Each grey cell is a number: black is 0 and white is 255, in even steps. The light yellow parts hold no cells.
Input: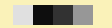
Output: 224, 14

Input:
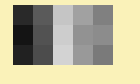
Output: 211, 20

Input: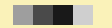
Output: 207, 25

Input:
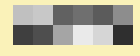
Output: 234, 47

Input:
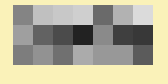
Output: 219, 34

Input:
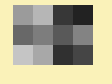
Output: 197, 34

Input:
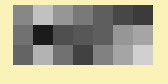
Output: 208, 27
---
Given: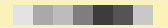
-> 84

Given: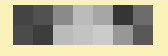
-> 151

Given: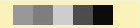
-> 77

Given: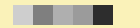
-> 155

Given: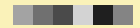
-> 31

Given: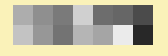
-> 235

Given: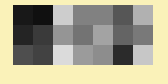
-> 43

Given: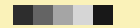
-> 214
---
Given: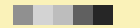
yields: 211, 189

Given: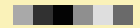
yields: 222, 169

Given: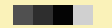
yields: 208, 80

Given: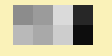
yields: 218, 205

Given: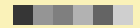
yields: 207, 178

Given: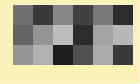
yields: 189, 183

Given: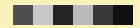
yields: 199, 186

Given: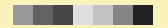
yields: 223, 194

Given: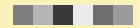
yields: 235, 180

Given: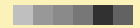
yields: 191, 152
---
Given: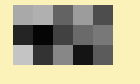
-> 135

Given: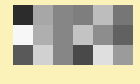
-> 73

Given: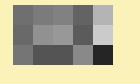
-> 84

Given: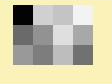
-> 125

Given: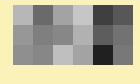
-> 163

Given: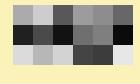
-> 68

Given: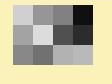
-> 113

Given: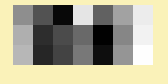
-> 14
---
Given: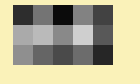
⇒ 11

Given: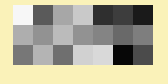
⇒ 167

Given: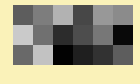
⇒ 178

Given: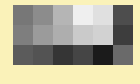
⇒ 181

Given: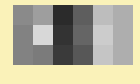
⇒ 43

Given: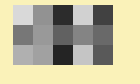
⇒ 44

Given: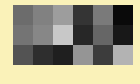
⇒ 157

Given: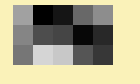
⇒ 21
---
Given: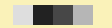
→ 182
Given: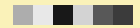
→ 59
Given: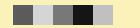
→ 192
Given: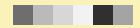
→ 164
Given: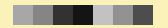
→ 77
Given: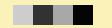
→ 5
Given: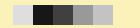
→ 195
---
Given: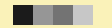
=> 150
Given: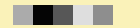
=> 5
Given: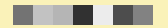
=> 194
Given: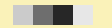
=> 110
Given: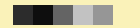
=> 14
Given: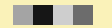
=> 22
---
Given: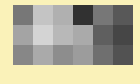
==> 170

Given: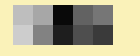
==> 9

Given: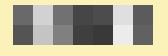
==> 76

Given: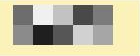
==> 194

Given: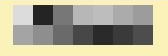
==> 189

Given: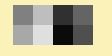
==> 190
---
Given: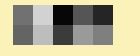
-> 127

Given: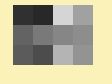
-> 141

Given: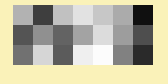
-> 78

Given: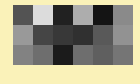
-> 146

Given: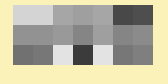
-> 139

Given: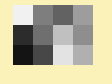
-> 142
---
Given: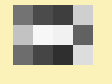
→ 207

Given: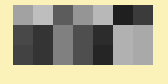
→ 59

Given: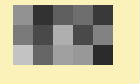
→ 57

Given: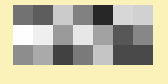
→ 209

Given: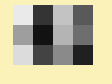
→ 89

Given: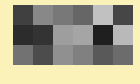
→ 70

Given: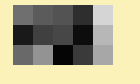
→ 213
